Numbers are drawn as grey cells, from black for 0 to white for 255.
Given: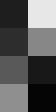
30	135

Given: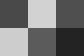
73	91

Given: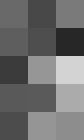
105	78	211

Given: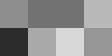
142	169

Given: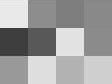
233	88	178

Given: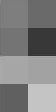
125	55

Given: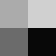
171	8

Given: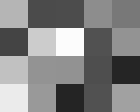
181	204	146	81
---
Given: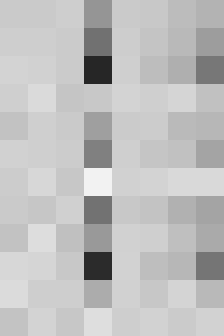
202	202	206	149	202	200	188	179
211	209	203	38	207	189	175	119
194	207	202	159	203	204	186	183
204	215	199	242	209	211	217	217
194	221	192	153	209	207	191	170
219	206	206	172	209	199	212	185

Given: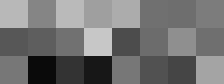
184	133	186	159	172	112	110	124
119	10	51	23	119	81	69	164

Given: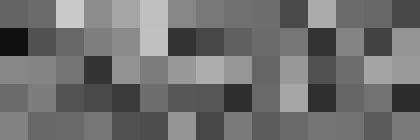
100	107	202	141	165	191	135	120	113	110	73	171	107	103	72
135	132	116	52	146	124	153	173	150	101	152	82	109	164	155
130	104	105	118	82	78	149	71	122	92	105	117	114	90	123

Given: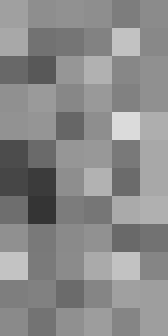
160	142	145	142	125	139
104	88	150	177	135	144
146	149	102	142	219	174
70	59	142	178	107	168
144	121	138	145	105	114
126	129	107	133	160	158

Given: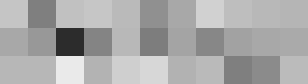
197	127	193	198	186	144	168	209	190	184	181
183	183	234	179	207	215	178	186	127	139	187

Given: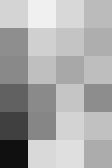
212	240	216	187
137	191	168	190
64	134	211	193

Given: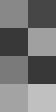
136	70
122	56
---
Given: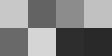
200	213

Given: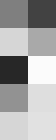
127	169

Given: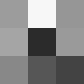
156	43	67

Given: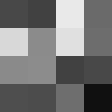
72	139	65	16

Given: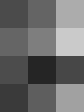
75	126	71

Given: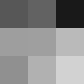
87	159	210

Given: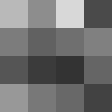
185	97	51	66

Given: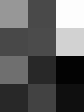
151	75	3
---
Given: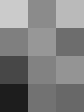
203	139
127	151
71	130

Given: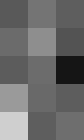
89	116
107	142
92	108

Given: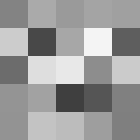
131	170
204	72
108	222

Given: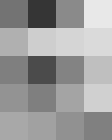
115	53
176	206
127	75

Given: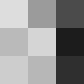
221	155
186	213
205	183

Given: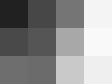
33	71
73	85
110	107

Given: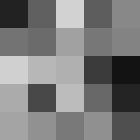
34	96
115	107
208	183

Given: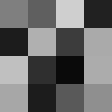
127	95
28	176
192	47
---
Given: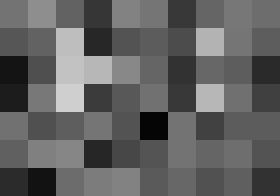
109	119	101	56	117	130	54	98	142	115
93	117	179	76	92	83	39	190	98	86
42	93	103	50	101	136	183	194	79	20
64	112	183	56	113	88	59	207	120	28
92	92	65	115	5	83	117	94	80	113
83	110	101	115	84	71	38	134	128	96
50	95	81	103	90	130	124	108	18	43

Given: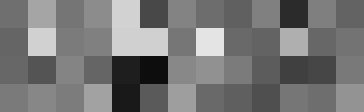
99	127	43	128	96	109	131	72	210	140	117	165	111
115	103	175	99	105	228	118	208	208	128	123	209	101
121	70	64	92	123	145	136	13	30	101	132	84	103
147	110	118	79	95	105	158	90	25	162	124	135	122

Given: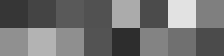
127	226	75	171	81	89	68	54
75	112	131	45	83	143	179	144

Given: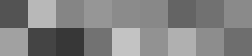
138	113	100	136	139	150	133	184	83
110	141	176	146	195	114	55	68	161

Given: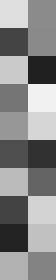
139	222
138	68
32	202
241	117
214	151
49	78
100	186
211	67
193	35
131	177

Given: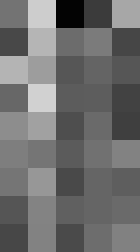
167	59	3	205	115
70	123	108	181	72
86	100	86	157	180
66	93	92	209	103
63	106	78	161	141
130	113	91	117	126
94	101	73	151	117
106	101	96	131	85
129	109	74	130	71

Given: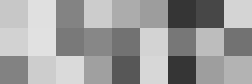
212	71	53	157	172	204	131	224	199
114	189	119	211	114	135	121	225	210
179	158	53	215	87	160	218	205	130
